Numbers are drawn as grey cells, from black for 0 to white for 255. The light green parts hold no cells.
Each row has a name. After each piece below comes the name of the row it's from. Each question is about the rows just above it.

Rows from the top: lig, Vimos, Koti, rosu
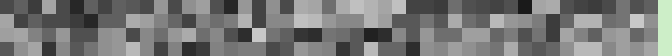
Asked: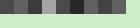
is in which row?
lig
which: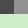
lig
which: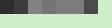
rosu
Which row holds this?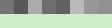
Vimos

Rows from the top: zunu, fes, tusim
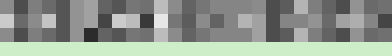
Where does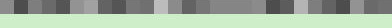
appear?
zunu
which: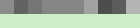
tusim
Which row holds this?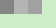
fes
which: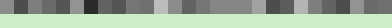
tusim

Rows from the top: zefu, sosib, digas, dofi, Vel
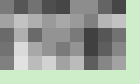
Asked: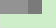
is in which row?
digas
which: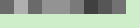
digas

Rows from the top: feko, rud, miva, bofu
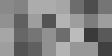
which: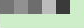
miva
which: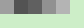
bofu

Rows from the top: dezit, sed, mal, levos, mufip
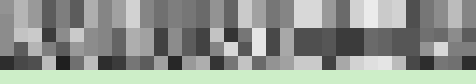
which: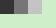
mufip
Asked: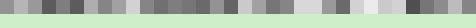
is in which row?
dezit
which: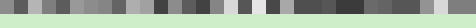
levos
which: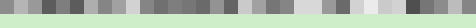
sed
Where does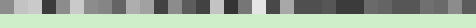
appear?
mal

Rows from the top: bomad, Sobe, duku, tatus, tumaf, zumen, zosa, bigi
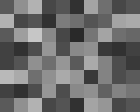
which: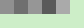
tumaf
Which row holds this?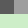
duku
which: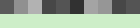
bigi
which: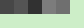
Sobe
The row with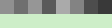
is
tumaf

